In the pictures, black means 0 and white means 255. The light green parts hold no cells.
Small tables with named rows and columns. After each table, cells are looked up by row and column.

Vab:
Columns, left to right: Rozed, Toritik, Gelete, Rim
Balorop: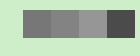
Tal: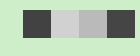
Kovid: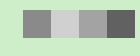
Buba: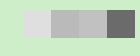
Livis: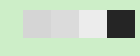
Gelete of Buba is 193
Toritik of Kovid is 208
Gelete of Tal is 186
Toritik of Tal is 209
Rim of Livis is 37
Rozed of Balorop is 119
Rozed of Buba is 223
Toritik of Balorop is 131
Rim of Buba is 107
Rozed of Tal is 66
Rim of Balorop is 75
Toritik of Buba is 186
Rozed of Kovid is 138
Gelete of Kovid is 163
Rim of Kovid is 97
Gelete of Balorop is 150
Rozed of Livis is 213

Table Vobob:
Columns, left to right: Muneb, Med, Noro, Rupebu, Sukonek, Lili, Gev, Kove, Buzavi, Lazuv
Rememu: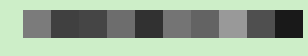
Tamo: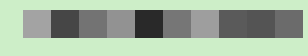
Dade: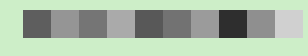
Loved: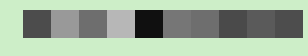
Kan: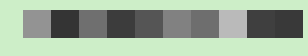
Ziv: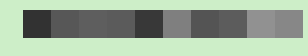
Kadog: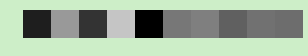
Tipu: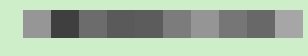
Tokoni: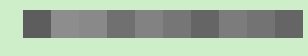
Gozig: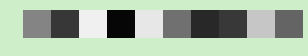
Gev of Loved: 110
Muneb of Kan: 147
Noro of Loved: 110
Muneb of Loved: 76
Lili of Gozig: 112
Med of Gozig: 55
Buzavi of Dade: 143
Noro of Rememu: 69
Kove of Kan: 186
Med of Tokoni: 141
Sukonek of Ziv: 56
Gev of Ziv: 84
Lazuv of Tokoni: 101

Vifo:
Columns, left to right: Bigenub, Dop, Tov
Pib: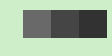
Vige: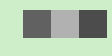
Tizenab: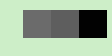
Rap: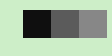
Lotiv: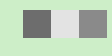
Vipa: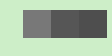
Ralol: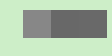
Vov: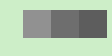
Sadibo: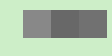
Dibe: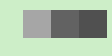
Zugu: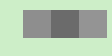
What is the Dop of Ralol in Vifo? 104
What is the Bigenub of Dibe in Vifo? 166
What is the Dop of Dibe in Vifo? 98
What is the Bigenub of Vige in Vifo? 97
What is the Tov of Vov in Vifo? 93
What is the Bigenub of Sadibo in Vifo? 136
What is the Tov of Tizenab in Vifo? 2
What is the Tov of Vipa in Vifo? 78
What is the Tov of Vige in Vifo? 76
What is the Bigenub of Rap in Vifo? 15
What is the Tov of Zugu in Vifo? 148
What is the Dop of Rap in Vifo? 91
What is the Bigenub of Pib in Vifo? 105
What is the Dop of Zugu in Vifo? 107
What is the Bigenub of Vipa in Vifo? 120
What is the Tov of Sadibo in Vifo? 113

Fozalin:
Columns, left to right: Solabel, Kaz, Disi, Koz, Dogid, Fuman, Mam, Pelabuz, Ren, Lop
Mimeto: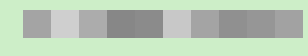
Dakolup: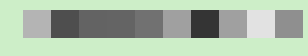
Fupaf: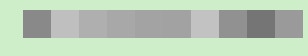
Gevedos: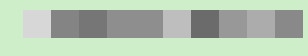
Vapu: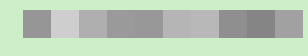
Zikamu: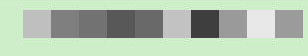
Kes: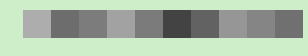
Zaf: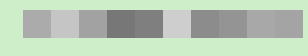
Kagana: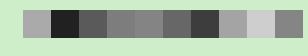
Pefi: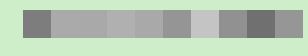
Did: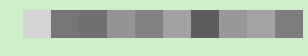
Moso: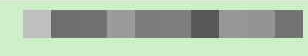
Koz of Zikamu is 88
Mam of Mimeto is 164
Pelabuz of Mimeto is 144
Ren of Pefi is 112
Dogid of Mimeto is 139
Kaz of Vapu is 206
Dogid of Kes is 123
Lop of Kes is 112
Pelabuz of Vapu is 143
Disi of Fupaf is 175
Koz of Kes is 162
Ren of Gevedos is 172
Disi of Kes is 124
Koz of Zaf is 119
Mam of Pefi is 196
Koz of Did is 148
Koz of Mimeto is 135
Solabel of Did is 213
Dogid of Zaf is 127
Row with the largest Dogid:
Pefi

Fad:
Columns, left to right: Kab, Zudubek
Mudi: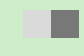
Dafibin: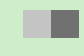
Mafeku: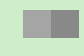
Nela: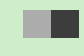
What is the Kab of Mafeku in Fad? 165
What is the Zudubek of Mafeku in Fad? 137
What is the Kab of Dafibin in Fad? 196
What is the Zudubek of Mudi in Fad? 120
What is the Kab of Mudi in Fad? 218
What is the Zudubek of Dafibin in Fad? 113
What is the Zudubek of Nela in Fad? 61
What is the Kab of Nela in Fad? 172
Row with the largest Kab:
Mudi

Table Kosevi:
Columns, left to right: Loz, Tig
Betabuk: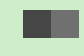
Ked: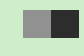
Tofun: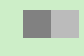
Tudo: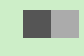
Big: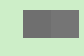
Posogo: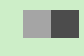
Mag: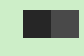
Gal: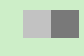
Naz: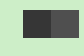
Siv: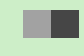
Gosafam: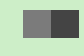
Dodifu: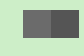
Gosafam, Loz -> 123
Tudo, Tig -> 171
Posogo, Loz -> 165
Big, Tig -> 117
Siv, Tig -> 70
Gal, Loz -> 194
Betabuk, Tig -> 112
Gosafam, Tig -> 68
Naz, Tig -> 79
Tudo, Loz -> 85
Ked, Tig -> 45
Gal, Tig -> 121
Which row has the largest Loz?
Gal

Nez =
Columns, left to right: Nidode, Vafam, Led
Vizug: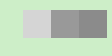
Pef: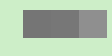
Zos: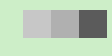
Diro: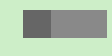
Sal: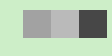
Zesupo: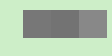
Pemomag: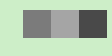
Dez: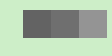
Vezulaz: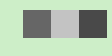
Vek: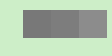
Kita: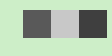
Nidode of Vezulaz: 102
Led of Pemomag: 73
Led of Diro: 137
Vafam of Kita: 200
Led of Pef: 143
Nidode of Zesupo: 119
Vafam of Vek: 125
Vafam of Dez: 111

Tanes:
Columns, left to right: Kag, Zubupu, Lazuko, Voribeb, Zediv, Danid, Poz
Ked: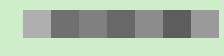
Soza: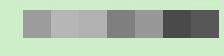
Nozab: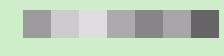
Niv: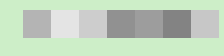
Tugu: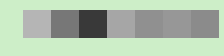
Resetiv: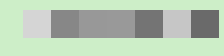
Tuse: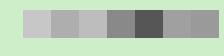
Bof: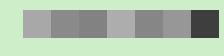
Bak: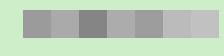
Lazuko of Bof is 130
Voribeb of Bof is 173
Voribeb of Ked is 104
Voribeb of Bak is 172
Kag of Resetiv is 213
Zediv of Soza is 152
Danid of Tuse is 160
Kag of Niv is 180
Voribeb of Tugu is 166
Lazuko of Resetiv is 152
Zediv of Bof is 134
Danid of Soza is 74
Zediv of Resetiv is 116
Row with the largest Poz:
Niv

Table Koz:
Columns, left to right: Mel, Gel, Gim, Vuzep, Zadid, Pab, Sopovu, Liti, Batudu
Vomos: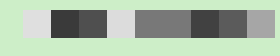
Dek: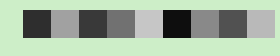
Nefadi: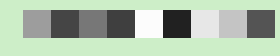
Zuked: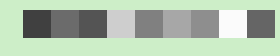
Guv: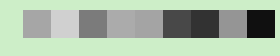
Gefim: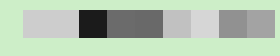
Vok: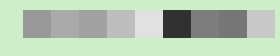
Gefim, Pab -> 193
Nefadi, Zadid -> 252
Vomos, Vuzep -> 220
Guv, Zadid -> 164
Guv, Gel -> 208
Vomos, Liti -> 91
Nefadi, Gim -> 119
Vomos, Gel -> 58
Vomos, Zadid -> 120
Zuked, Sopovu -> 142
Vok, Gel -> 170
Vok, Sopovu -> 125
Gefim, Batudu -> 163
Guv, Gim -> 123
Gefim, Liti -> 145
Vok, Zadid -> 225
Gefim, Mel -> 205
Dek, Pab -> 14
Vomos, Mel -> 223
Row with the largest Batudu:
Vok

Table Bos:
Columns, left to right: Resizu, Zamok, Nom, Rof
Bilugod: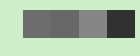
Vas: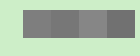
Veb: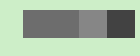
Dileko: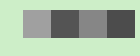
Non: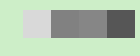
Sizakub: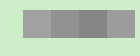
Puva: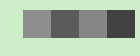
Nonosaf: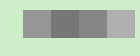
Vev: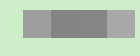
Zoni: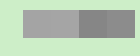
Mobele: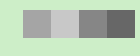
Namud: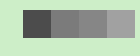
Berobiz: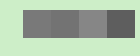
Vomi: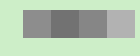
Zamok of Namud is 123
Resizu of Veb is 109
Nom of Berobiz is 134
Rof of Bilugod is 49
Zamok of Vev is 132
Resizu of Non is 217
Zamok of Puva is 90
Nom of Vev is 134
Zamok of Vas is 119
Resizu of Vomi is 141
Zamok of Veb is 109

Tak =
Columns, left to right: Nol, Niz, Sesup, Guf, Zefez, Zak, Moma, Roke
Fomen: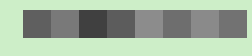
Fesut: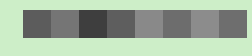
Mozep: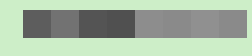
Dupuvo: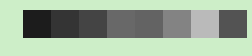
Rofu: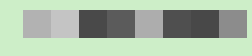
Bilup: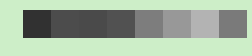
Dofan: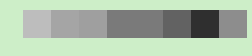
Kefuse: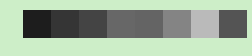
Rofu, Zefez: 173
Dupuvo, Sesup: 68
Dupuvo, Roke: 83
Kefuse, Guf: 103
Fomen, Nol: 95
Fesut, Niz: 117
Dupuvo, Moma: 186
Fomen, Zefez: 140
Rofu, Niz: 196
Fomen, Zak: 110
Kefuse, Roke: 84
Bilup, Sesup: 74
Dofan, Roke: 141
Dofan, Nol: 189
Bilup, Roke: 122
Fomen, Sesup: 64

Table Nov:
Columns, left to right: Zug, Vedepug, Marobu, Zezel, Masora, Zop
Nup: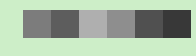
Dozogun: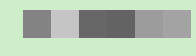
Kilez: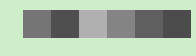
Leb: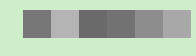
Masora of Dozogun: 156
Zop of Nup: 56
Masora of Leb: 141
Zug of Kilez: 117
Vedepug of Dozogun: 197
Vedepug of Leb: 180
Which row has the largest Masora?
Dozogun

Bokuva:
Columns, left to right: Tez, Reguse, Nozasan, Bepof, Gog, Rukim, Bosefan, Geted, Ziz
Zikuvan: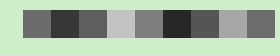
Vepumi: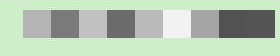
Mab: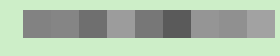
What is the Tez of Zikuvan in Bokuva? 107
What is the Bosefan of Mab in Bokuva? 149
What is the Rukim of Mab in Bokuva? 90
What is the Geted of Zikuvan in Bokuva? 167
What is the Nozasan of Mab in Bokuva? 111
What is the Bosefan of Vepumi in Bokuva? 164
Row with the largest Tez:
Vepumi

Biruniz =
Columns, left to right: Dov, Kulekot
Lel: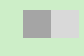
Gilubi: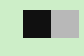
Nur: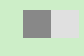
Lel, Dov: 165
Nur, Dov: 136
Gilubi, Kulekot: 184
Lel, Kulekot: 217
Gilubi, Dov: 16
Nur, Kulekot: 224
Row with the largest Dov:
Lel

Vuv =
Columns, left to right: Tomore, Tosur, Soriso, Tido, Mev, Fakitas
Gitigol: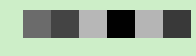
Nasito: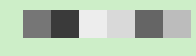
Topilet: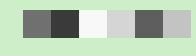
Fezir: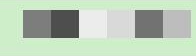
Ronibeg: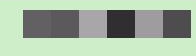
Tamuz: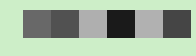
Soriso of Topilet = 248
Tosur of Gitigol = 68
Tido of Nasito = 217
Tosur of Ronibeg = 90
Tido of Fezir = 217
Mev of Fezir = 114
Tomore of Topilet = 112
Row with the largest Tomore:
Fezir

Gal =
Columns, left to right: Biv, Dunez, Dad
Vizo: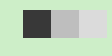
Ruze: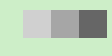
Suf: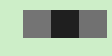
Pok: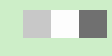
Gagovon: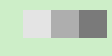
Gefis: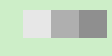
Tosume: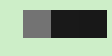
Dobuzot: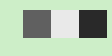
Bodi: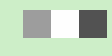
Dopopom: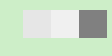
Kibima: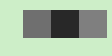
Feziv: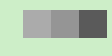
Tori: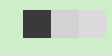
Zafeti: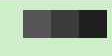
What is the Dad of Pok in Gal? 112
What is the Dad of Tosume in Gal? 24
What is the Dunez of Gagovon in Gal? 174
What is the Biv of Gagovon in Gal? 228
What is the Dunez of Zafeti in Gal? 60
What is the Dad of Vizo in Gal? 219
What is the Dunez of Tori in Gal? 210
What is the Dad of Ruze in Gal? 102
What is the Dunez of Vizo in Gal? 190
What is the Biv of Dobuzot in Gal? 96
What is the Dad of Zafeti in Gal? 31
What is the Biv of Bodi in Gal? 157
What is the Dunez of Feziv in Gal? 149
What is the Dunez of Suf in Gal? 31
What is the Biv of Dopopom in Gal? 230
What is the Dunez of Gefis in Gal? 175
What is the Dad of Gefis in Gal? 143
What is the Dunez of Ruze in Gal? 166
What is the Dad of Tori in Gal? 218

